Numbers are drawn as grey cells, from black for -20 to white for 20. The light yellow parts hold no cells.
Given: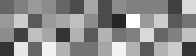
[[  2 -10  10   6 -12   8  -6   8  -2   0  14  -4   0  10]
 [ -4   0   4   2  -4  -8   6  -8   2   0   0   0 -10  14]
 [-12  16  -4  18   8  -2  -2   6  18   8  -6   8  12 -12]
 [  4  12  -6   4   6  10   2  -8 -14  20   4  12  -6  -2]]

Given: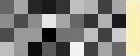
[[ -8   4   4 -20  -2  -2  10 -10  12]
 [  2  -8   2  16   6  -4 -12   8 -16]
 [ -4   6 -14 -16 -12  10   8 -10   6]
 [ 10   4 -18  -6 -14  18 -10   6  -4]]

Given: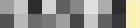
[[ -7   9  -3  -1   5  -9  11  -5 -11]
 [  5  11 -13  13  -5   1  15   7 -13]]

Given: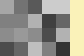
[[ -8  -4  10   0 -12]
 [  0   0   8 -10  -4]
 [  2   4   2  -8   8]
 [  6  -2  -6  12  12]]

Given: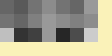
[[ -2  -4   0   4   2   0   2]
 [ -4  -6  -2   2  -2  -4   4]
 [ 10 -12 -10   4 -14  -8  12]]

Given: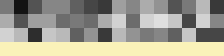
[[  7  -7   5   5  -3  -1  -3   7  13  -3  13  15  11  -9  13   1]
 [ -1 -17  -7   1   1  -5  -9 -11   5   1   7   3  -7  -1   9 -11]
 [ 13   9 -13  11   9  -5   3 -11   9   3  -1   1  -5  11  -9  -9]]
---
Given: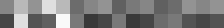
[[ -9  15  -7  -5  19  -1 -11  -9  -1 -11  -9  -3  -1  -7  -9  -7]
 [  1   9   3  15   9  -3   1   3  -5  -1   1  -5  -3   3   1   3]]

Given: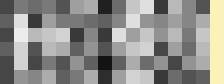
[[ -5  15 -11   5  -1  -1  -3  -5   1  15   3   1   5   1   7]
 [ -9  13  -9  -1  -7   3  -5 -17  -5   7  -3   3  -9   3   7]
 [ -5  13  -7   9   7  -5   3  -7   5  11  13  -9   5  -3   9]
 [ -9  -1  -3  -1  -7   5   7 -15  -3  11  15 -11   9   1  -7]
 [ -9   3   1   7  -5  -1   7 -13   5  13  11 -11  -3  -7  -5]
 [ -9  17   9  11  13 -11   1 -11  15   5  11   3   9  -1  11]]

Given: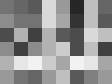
[[ -8   8 -10   8  -6  -8  14  10]
 [ -2  -4  -6  14   4 -14  10  -4]
 [  4  -2  -4   4  10  -6   0   4]
 [  2  -2  -2  14   6 -12  10  -6]
 [  2 -10   2   8  12  -8  10 -10]
 [  8  16  18  12   6  18  16   6]]

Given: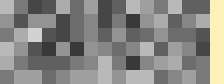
[[  9  -1  -9  -7   7  -3   5  -9  -5   9   5  -1   9  -5  -5]
 [  9   3  -7 -11   3 -11   3   1  -3   1   9  -5   5   1  -9]
 [  7  -1  -5  -5  -5  -1   1   9  -1 -11   1   5   7  -3  -1]
 [  3  -7   3   3  -9  -3   1  -9  -1 -11   3   7  -5   1   7]
 [ -1   5   5  -3   1   5   5   9   3   9   9  -3   1   5  -1]
 [ -1   7  13  -7  -9  -3   1  -5   3  -5  -3   3  -3  -3  -7]]

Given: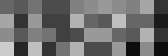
[[ -4  -6  -2  -8  -8   0   2   4   2   0   6 -12]
 [  2  -6   0  -2 -10  -8   4   4  -4  -6   8 -12]
 [  6 -12   4 -10 -10   8  -4  -6  10  -4  -4 -16]
 [ 12 -14  10 -12  -2   8  -8  -8   4 -18   2 -18]]

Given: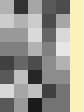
[[ -6   4 -16  -2  -2]
 [ -6  10 -14   2   2]
 [-10  -4  -8   2   8]
 [  8 -12   6  -6  -8]
 [  0   0   8   0  16]
 [ 14   6  10 -10  -2]
 [ 12   8  12  -8   6]
 [  4   4  14  -4  14]]

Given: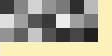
[[ 15   5  -7 -11  17   5  -1]
 [  3  -5  11  -7 -13  -9 -15]
 [-11   1  13   3  -1 -13   9]]

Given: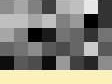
[[  6   0 -20 -16  -2  -4 -12  -2]
 [-18  -6  -8 -18   4 -10 -14   2]
 [  2   6   0 -10   8  10  16 -12]
 [ -4  -2   2  -6  -8  -4  12  -6]
 [ 10  10   6  10   0   4 -20 -12]]

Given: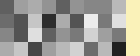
[[  7  11  -9   5   9  13  -3   9 -15]
 [ -5   5   7   3  -5   3   1   1   9]
 [ -3  -7  11 -13   7  -7  17  -1  15]
 [  1  -7  15  -5   3  -1  13   5  -1]]
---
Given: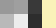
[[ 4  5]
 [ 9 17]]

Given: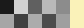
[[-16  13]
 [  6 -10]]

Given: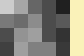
[[12  6]
 [-1 -3]]

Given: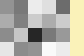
[[ 3 -1]
 [ 7  0]]

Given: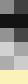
[[  2 -10]
 [-17 -17]]

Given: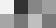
[[ 18 -12]
 [  6  -1]]
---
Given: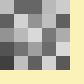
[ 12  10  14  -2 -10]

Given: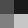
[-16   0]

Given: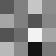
[ 2 -7 -3  9]

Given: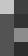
[-10  -7]

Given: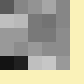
[  1  -2  -1   2 -17]

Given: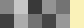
[-2 -9]

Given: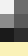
[-3  2]
